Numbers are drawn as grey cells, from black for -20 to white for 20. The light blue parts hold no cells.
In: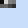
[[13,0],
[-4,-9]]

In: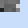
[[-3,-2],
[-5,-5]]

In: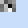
[[-7,0],
[10,-18]]

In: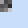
[[-9,-6],
[-5,-13]]

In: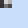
[[13,8],
[-2,-8]]

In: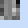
[[1,0],
[2,0]]

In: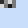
[[3,14],
[-1,-16]]

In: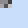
[[2,-10],
[-7,11]]
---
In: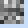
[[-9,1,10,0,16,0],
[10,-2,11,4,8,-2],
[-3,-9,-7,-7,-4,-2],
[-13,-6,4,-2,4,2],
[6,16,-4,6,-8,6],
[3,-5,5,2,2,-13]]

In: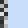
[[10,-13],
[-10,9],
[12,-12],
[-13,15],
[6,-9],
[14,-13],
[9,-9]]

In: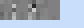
[[0,0,0,-1,1,2,-5,-1,0,0,-1,-1,1,0,2],
[0,0,0,-1,-1,-1,-14,6,0,0,0,10,0,0,-1],
[0,0,0,1,0,-1,12,-3,0,0,0,-5,0,0,-1],
[0,0,0,1,0,-3,2,5,0,-1,0,7,-2,1,-4],
[0,-1,0,1,1,-2,2,7,0,-1,0,9,-1,1,-2]]

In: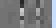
[[-2,-2,2,-8,-1,0,-3,-14,-2,-2,-1,-2,-1],
[-2,-2,1,-7,-2,-1,-2,-11,-2,-2,-2,-2,-1],
[-2,-2,-5,7,-3,-3,-2,12,-2,-2,-2,-2,-2],
[-2,-2,-5,5,-4,-4,-2,9,-2,-3,-3,-2,-2],
[-1,-3,-3,-6,-3,-4,-2,-9,-2,-2,-3,-2,-2],
[-2,-2,-6,2,-3,-4,-2,5,-2,-2,-3,-2,-2],
[-3,-2,-3,1,-1,-1,-2,2,-2,-2,-2,-2,-2]]

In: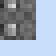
[[-3,-4,-5,-2,-7,4,2,-2,-10],
[-4,0,-2,-2,-10,14,9,-2,-14],
[-5,-3,-4,-5,-7,-1,-2,-5,-7],
[-3,-7,-8,-3,-3,-7,-6,-3,-5],
[-3,-7,-7,-3,-3,-6,-5,-3,-6],
[-6,-4,-3,-6,-6,-4,-4,-6,-5],
[-4,-1,-3,-2,-9,12,7,-2,-13],
[-3,-4,-5,-2,-7,6,2,-1,-11],
[-5,-2,-3,-4,-8,5,2,-4,-9],
[-8,-4,-3,-8,-5,-10,-8,-9,-1]]

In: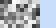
[[14,14,4,14,14,18,19,-9,-3,-10],
[1,18,12,-10,7,-7,17,15,0,5],
[-10,-2,16,5,-10,1,17,14,6,-4],
[-13,-5,6,8,6,9,1,-2,13,1],
[11,-5,10,18,-1,6,-4,-1,0,-7],
[3,17,18,0,12,15,3,10,1,16],
[-6,-11,16,14,1,-4,14,-4,17,9]]

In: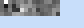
[[-4,-6,1,0,-5,-7,-5,3,-3,2,0,-5,0,20,-3],
[0,-3,-5,-3,-3,-4,0,4,4,6,-2,-13,-2,-17,-4],
[2,3,-3,-2,-4,-10,3,-3,6,15,-12,-11,0,-7,-3],
[-9,3,-2,-4,-6,-2,1,-1,0,4,6,5,-3,-4,0]]
